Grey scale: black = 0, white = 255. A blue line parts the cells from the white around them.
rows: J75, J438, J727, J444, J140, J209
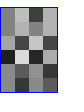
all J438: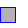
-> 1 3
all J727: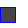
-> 1 3
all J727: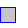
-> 2
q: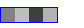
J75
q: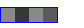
J209
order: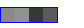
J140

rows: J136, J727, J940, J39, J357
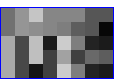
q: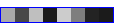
J940
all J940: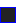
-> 6
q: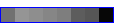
J727
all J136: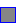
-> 3 4 5

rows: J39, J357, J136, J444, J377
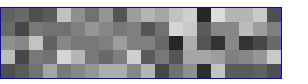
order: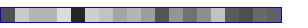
J39
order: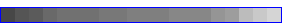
J357
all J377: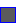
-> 1 16 17
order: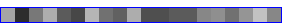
J377
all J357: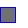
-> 3 4 11

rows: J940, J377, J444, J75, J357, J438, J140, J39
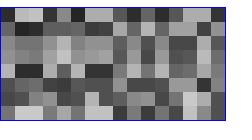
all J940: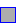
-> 6 7 13 14
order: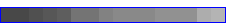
J444
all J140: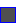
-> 1 5 7 15
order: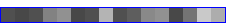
J140
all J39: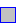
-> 6 7 13

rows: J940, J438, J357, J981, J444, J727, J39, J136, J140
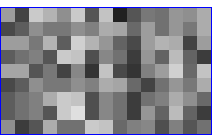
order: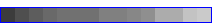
J39
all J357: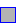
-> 3 6 11

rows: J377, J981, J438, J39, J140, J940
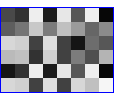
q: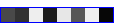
J377
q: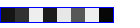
J140

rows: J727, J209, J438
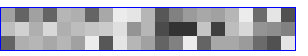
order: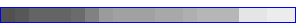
J727
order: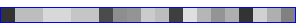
J209

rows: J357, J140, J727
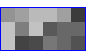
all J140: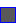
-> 3
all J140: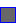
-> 4 5
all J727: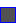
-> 5
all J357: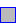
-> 2 3
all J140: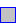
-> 0 2

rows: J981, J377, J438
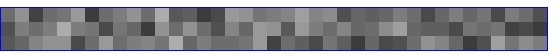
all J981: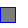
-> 8 19 28 32 36
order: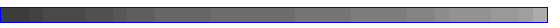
J377
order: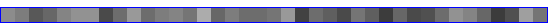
J438
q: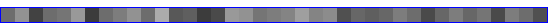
J981

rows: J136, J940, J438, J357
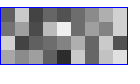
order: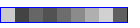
J136
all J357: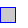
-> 5
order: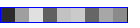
J357
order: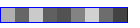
J438
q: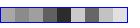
J357
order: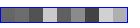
J136

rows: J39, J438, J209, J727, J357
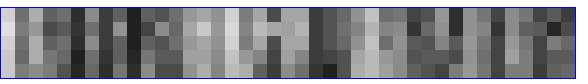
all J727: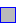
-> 26
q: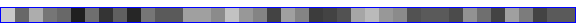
J727
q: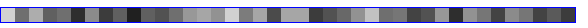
J39

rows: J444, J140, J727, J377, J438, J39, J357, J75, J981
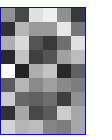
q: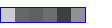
J357
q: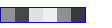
J444
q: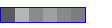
J39

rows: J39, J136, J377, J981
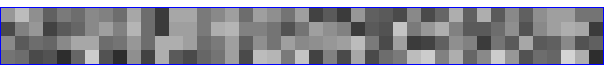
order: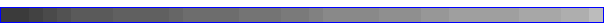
J377
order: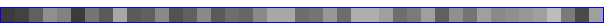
J377
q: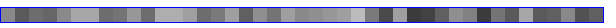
J377
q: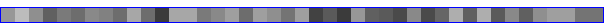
J39

